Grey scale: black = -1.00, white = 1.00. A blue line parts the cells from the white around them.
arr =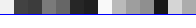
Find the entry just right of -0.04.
-0.20
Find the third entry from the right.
-0.81
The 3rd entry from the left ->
-0.53

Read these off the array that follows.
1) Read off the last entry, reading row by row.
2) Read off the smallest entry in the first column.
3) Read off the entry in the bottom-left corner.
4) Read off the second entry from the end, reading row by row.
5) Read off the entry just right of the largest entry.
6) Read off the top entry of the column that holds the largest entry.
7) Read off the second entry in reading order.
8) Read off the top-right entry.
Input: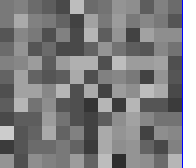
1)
0.43
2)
-0.54
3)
0.16
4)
-0.16
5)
-0.33
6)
-0.05
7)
0.01
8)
-0.16

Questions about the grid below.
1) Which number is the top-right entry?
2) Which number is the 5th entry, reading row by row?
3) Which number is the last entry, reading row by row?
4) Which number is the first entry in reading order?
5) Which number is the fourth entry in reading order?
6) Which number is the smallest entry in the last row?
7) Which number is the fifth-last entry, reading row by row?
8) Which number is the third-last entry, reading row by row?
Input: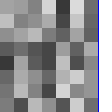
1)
-0.14
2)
-0.56
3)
-0.14
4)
0.28
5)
0.66
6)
-0.39
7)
0.45
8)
-0.34

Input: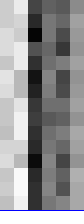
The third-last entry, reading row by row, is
-0.07
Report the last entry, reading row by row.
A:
0.32
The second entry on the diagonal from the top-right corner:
-0.19
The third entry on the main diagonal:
-0.96
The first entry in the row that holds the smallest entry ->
0.72
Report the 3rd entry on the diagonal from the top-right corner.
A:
-0.07
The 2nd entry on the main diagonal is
0.66
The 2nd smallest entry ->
-0.91
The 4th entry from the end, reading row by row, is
-0.62
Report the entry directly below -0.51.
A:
-0.62
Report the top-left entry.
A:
0.60
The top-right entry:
0.09
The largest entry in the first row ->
0.84
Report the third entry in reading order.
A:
-0.46
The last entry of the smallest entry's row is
0.20
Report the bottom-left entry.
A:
0.50
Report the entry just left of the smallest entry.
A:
0.60
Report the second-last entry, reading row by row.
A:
0.04

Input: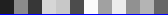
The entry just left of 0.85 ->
0.26
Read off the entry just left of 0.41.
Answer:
0.14
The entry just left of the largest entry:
-0.40
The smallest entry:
-0.75

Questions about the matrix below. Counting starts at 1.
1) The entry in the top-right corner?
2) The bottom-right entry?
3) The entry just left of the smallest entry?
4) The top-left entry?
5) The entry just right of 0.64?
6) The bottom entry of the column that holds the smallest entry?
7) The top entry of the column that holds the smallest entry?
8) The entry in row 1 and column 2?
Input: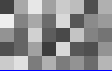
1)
0.38
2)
0.43
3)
0.26
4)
-0.48
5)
-0.27
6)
0.38
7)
0.26
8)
0.32

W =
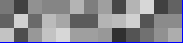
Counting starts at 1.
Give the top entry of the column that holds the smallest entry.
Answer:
-0.44
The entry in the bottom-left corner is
0.53
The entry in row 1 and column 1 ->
-0.06
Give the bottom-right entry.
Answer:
0.36
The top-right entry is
-0.23
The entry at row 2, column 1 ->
-0.23
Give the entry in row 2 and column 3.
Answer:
-0.17
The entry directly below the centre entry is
0.25
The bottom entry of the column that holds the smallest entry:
-0.62
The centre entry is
-0.29

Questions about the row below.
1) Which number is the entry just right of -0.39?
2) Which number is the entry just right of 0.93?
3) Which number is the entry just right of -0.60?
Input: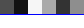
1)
-0.86
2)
0.33
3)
0.11

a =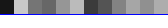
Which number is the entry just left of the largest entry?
-0.83
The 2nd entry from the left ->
0.58
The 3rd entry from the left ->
-0.08
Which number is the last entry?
0.36

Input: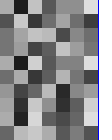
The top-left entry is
0.35
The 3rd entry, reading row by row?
0.52
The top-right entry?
0.74
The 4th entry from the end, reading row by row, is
0.35
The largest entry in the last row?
0.57
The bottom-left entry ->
-0.20
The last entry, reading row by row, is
-0.36
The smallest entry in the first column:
-0.36
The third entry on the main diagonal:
0.52
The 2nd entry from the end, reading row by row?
-0.03
